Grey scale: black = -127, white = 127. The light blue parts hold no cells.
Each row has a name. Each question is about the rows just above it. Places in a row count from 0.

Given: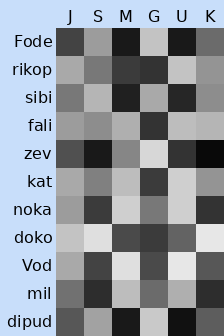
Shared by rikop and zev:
[-76]
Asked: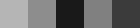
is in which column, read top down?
S
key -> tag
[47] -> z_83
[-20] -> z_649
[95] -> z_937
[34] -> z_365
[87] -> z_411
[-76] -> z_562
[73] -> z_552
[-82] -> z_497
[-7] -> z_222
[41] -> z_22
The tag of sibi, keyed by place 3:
z_22

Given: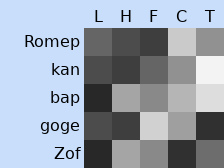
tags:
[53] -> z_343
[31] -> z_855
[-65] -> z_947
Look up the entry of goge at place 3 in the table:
z_855
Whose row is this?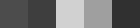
goge
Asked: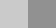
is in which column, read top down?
C
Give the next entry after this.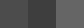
[17]
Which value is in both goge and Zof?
[-79]
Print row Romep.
[-26 -51 -65  74  17]

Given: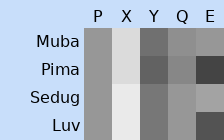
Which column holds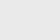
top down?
X
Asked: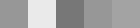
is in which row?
Sedug
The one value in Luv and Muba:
[23]
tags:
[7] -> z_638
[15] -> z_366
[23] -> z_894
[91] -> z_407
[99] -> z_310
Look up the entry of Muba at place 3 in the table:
z_366
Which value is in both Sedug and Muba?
[23]
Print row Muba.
[ 23  91 -15  15  23]
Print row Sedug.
[ 23 106  -8  23  35]

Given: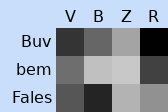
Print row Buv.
[ -75  -25   36 -126]
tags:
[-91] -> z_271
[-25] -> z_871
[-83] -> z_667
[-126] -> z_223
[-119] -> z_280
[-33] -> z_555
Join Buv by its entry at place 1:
z_871

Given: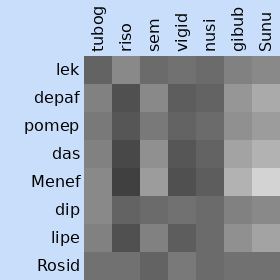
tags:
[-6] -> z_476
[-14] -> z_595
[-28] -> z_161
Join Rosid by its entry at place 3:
z_476
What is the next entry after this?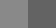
[-20]
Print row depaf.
[  1 -47   9 -34 -28  22  42]
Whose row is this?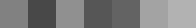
das
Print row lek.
[-28   9 -20 -14 -20   1   9]
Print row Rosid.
[-14 -14 -28  -6 -20 -14 -14]
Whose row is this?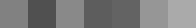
depaf

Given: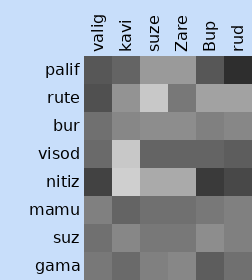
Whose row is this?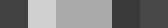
nitiz
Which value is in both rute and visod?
[72]
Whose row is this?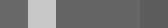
visod
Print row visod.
[-21  72 -27 -27 -27 -34]
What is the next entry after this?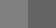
[-15]
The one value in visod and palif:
[-27]
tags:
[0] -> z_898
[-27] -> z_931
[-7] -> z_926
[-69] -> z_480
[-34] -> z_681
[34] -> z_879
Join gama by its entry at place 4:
z_681

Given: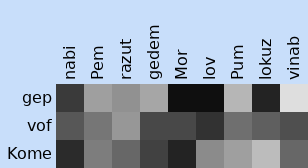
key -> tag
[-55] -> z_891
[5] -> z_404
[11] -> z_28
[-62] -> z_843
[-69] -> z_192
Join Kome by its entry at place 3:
z_843
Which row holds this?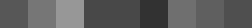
vof
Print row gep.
[ -69   31   17   38 -112 -112   54  -92   94]
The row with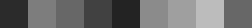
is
Kome
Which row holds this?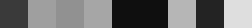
gep

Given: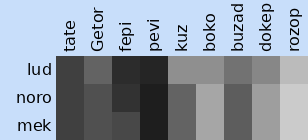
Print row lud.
[-63 -28 -83 -90  15  15 -13   7  59]
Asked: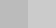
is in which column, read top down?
rozop

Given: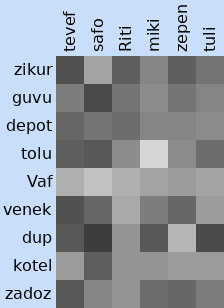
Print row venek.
[-46 -24  41  -2 -24  27]
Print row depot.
[-24 -10 -18   5   5  12]
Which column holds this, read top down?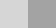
miki
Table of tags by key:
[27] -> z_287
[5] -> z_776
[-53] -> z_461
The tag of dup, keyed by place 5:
z_461
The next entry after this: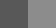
[86]
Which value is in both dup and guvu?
[-53]

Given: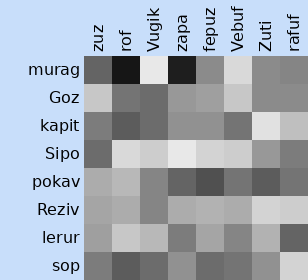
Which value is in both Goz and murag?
[11]
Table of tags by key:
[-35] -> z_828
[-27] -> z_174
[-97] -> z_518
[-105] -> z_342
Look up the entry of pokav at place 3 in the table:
z_174
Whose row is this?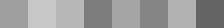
lerur
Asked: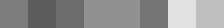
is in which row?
kapit

